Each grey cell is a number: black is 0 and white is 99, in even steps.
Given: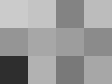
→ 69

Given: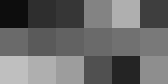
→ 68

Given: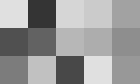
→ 75

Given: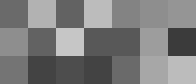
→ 26

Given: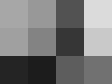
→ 11

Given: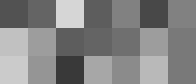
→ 58

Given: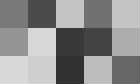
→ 80
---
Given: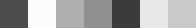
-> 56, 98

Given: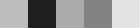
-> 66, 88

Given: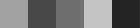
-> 43, 76

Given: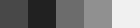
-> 42, 93

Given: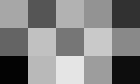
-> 46, 89

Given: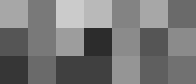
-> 17, 79

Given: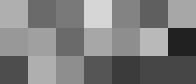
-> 65, 83

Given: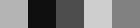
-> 30, 80

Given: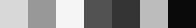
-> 32, 95
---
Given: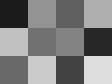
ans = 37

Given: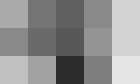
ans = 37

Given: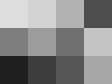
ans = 69

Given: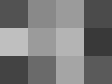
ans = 60

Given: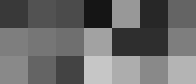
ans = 29

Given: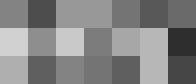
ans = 59

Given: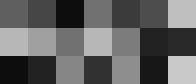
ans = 5

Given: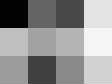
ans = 28
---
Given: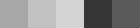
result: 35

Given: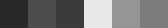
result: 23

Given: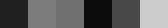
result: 13

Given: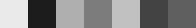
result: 26

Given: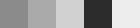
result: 54

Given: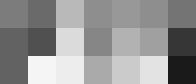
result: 21

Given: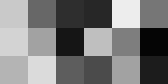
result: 8
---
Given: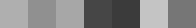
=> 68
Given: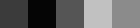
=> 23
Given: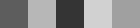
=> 36
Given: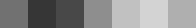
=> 44
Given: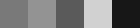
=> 47
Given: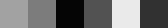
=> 63
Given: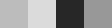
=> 73
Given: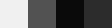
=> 93
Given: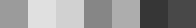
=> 60
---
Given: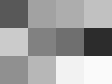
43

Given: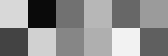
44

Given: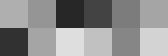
15

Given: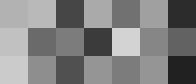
48

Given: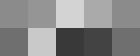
82

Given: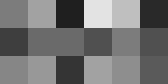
41

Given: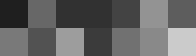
19
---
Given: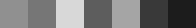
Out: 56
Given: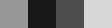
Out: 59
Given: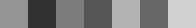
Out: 58
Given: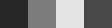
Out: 15
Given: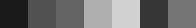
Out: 10
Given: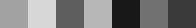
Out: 63
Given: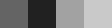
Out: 39
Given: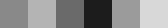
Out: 53
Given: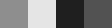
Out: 55
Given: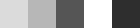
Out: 85
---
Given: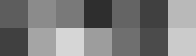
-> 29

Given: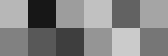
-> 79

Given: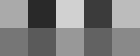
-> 38

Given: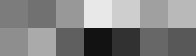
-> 40

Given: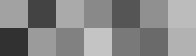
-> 41

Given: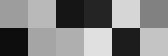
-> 11

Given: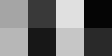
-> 77

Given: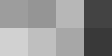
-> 65
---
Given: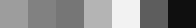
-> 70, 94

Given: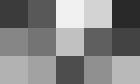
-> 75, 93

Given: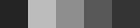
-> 55, 73

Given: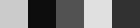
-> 32, 87

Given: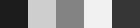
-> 51, 93

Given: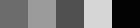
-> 31, 83
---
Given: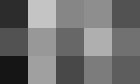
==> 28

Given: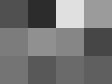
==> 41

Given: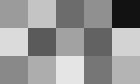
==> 89

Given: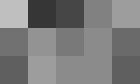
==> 54

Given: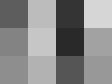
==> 33

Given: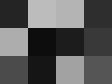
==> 63
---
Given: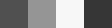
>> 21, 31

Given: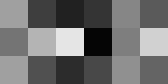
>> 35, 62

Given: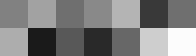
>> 43, 67

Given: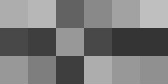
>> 74, 59

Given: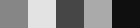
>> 6, 52

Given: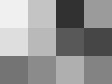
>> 60, 45
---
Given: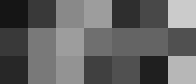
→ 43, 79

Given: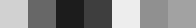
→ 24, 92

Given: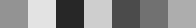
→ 80, 88

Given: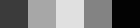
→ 87, 87

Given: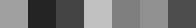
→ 75, 75

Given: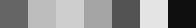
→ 64, 89

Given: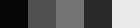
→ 45, 91
